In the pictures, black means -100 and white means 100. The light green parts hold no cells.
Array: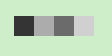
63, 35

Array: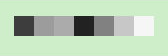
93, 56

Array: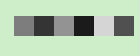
67, 15

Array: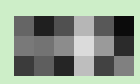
72, 49

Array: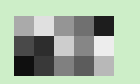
86, 76

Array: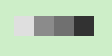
75, 9

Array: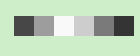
95, 61

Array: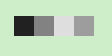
74, 23
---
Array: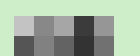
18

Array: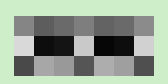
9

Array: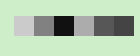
-47

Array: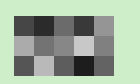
17

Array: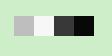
-94

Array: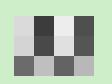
-38

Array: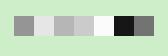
-10

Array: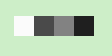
-76
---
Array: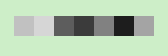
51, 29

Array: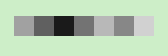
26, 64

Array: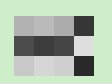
40, -68

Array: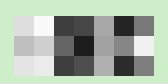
74, -1

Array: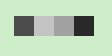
-41, -68

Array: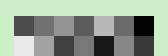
-40, -55

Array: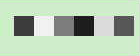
-54, -32

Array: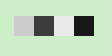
60, -81
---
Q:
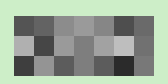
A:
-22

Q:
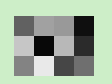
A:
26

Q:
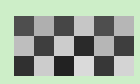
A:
37

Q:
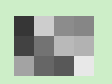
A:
61

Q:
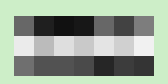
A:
-76

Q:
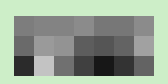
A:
3

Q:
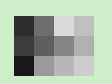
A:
-14

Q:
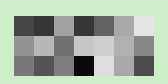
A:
-58

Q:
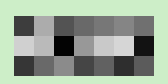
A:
35
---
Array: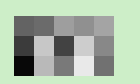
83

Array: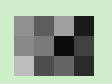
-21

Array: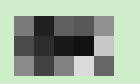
72

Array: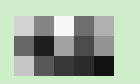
-66

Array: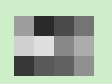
-24

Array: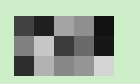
17

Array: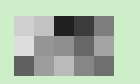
5
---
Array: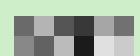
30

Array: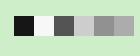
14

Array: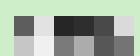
-43

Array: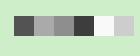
95

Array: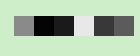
-56

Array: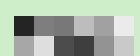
26

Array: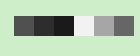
30

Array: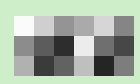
68

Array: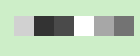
31
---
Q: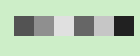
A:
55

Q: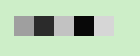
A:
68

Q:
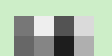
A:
-19

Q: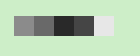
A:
81

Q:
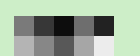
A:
-73

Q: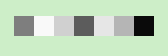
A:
80

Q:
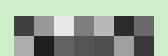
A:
45

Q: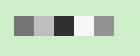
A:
15
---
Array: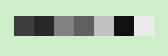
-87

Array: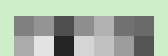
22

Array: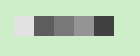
16

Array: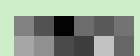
52

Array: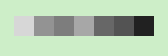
-35

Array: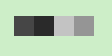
53

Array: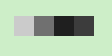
-76
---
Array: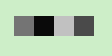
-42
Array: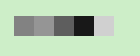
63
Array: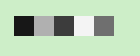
-13
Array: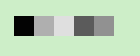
14
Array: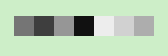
36
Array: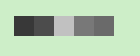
-17
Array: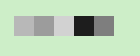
-1
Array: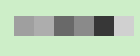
63
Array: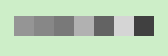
-50
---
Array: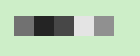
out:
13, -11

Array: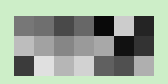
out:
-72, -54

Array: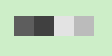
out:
47, -27

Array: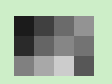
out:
15, 0

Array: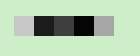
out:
30, 57

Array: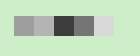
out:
70, 24

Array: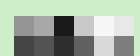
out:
82, -46
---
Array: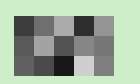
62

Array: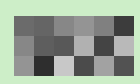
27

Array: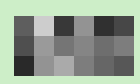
-20

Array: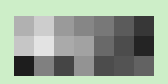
-35

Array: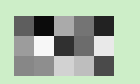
49

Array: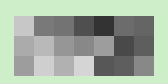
-26

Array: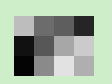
77

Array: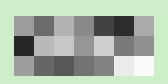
85

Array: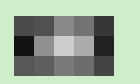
-15

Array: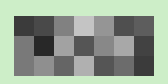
-15
